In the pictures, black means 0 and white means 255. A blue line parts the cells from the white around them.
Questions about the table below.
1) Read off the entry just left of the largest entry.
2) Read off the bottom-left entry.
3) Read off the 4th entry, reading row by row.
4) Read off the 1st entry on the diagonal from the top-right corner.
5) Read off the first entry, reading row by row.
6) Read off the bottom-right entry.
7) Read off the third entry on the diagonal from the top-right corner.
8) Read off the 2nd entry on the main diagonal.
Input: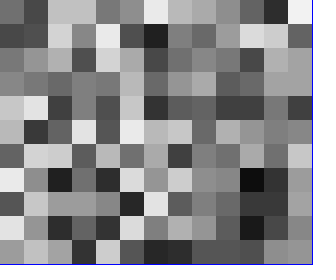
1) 45
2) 156
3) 193
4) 242
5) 112
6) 149
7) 72
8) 79

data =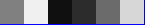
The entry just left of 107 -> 44
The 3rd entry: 16
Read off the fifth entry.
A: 107

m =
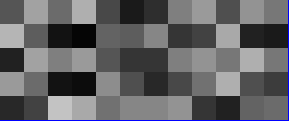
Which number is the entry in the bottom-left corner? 40
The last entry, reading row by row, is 107
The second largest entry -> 181
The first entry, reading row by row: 85
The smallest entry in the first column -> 33
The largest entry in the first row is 175
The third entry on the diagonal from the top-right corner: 119
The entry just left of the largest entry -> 66
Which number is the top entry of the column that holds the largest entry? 107
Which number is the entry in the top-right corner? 119
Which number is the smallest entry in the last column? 26
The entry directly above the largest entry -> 18
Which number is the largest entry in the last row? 195
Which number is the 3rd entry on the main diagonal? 127

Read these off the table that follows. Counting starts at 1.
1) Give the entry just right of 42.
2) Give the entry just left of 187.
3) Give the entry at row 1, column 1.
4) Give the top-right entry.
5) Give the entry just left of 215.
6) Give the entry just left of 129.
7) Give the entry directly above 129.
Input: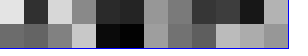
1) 36
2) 94
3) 228
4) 179
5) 48
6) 100
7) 215

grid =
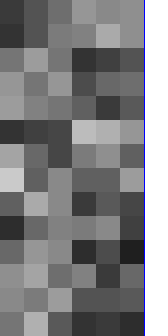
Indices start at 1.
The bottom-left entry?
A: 117
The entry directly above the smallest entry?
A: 64
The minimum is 31
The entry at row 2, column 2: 83
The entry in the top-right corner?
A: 143
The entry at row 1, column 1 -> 58
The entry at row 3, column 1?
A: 117
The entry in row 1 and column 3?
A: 110
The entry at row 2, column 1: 51
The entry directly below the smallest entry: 104
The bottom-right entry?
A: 45
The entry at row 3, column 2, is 156
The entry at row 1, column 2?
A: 83
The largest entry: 202

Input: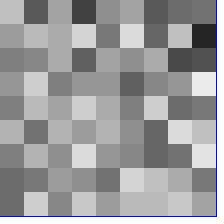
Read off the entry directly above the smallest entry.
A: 114
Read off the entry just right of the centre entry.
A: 127
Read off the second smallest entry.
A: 65
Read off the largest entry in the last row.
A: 206
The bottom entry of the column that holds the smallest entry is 163
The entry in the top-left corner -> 192
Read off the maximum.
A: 235
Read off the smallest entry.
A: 37
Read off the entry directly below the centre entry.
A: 179
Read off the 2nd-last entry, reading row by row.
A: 200
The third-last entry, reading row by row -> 186
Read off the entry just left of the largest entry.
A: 150
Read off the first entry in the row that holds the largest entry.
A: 150
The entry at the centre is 171
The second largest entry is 227
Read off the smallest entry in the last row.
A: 108
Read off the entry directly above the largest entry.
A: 81
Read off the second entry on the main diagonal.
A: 186
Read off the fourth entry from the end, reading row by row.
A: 186
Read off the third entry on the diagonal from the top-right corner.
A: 171
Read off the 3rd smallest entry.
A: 73
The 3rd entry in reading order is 163
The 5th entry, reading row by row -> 143

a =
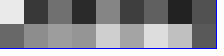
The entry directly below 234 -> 104
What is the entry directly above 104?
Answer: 234
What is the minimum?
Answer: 34
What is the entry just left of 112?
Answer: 56
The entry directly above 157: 112
